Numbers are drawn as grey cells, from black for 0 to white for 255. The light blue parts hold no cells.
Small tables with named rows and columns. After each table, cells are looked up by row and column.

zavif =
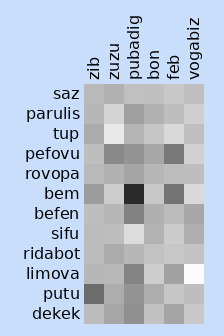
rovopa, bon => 183
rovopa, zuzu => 177
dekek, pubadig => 144
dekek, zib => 188
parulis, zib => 183
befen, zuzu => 182
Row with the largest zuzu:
tup

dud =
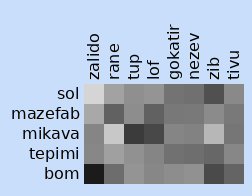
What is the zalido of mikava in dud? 133
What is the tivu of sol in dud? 137
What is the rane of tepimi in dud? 160
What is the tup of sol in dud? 143
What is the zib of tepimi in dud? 103
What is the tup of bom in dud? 148

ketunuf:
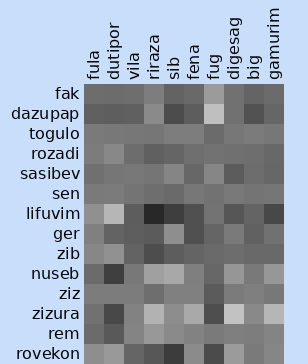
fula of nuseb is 107
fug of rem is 122
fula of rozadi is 124
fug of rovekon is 75
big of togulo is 123
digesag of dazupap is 113
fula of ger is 128

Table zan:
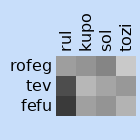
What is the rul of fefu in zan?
58
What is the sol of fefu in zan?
148
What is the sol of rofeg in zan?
133
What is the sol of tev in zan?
165
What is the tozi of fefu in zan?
179
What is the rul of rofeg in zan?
158

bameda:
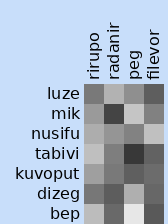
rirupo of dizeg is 119
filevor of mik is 129
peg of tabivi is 56
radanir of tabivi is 126
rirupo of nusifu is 173
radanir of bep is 105
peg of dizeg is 175
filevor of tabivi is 98
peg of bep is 231
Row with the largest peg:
bep

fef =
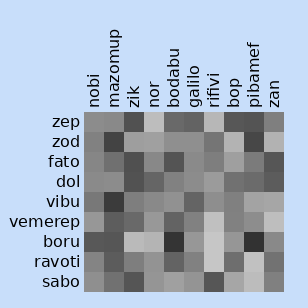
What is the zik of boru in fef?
186
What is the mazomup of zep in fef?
137
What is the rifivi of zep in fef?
183
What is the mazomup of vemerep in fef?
93
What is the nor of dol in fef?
101
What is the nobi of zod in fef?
129
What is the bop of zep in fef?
87
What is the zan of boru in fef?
137
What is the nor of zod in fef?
160
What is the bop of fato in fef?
159
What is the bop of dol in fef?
113

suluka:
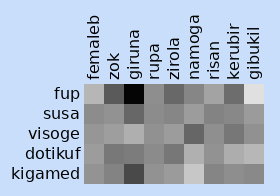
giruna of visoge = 175
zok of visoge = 158
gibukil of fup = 224
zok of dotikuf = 120
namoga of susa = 156
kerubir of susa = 136
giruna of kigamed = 73
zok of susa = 146
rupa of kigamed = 146
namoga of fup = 134
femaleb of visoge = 150
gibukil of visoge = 145
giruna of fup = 5
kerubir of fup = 109
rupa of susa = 140
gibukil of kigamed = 137
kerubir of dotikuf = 173
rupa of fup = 142
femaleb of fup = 182
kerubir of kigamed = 142

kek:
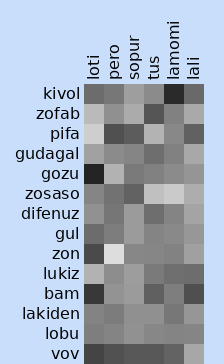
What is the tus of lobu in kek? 135
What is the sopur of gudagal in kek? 133
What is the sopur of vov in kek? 88
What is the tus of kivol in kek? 139
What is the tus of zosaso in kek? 192
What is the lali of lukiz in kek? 109
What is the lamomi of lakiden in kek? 119
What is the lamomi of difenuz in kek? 132
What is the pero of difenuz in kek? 118
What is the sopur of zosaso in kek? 98
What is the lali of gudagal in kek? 168
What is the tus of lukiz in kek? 122
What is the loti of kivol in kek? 108
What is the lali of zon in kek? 160
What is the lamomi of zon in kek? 130
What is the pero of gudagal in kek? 139
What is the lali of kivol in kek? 105
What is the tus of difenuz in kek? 110
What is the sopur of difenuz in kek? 155
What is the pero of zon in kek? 221
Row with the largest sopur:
zofab

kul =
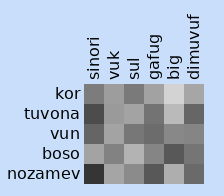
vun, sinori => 101
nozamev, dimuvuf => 106
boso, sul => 179
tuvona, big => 186
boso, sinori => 163
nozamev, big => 174
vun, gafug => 108

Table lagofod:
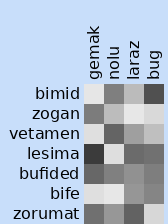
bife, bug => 133
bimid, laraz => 187
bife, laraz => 150
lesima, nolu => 222
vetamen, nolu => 100
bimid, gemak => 230
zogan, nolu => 188
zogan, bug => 217
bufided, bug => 126
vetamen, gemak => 223
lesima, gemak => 59
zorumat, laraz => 98
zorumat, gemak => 112
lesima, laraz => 107
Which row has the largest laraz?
zogan

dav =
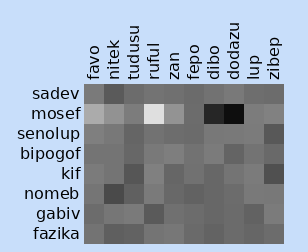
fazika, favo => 115
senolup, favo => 127
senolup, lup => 123
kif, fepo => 113
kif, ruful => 128
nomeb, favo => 117
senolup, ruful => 114
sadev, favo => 122
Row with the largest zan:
mosef

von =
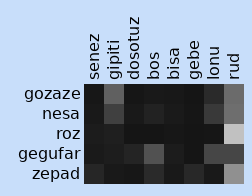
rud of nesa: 110
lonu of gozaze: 42
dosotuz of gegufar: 36
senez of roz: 28
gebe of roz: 21
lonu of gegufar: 70
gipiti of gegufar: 29
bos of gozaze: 25
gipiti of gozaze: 96
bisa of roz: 23
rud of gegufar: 70
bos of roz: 21
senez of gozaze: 23

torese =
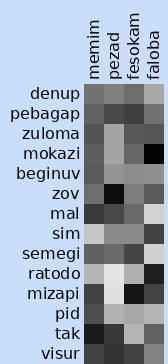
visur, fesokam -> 66
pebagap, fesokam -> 64
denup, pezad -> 128
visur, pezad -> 50
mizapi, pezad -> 224
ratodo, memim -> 180
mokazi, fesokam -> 102
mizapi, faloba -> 67

